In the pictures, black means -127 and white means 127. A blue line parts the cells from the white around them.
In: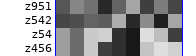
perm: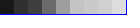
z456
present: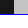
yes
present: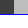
no
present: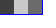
no
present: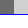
no
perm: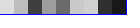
z54

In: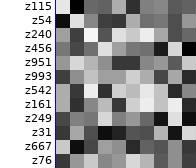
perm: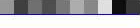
z54
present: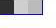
yes
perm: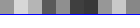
z76
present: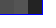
no
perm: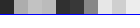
z542

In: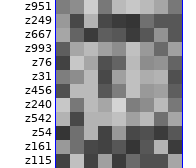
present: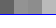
no
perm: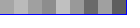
z993
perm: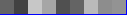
z76
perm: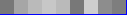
z951
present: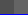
yes
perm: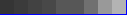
z161
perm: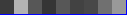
z161

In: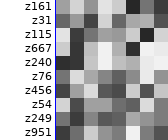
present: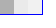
yes
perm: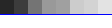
z115
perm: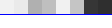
z240

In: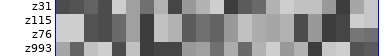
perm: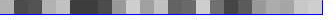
z115
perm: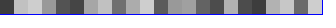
z115
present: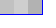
no
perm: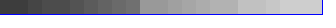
z115

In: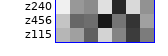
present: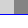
yes
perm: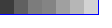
z115

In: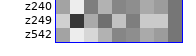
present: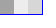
yes
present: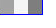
no
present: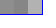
no
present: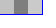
yes

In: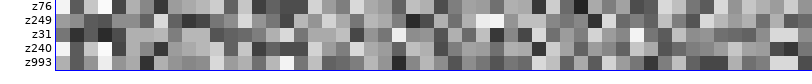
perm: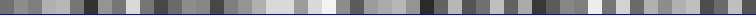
z31
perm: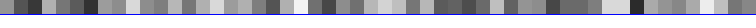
z31
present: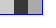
no
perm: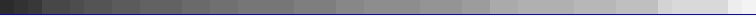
z249
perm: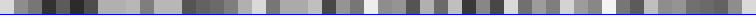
z31

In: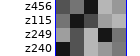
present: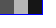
yes
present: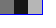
yes
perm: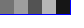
z249
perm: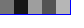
z249
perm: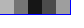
z115
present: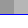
no
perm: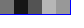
z456

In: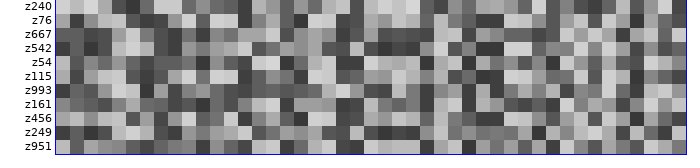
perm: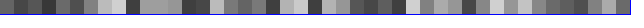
z161
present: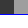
yes
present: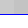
yes

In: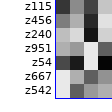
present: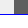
no
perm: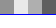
z667
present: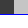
no
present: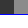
yes
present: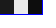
no
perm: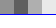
z667
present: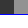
no

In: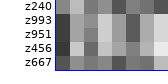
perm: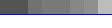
z667
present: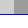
yes
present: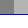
yes
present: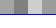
yes

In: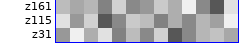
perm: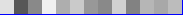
z161
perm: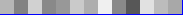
z161
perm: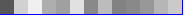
z115
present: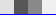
no
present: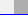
yes

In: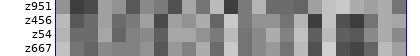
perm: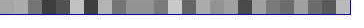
z456
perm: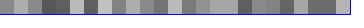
z54
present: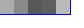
no
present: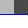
no
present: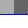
yes

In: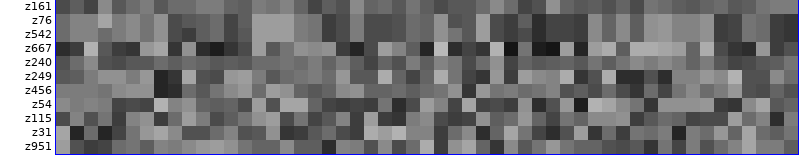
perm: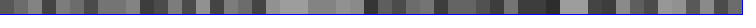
z542
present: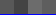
no
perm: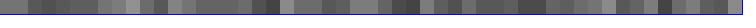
z240
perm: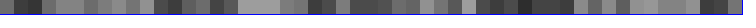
z542

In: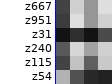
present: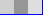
yes
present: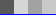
no
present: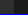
no
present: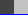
yes
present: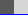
yes
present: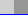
yes
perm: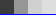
z951

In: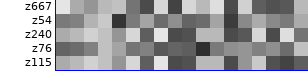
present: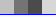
yes
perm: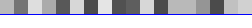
z240
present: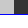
yes
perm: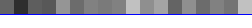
z76
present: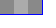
yes
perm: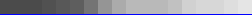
z240

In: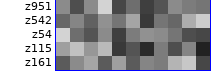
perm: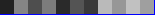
z115
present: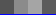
no
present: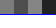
yes
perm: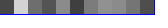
z54

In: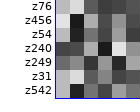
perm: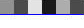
z456
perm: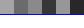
z249

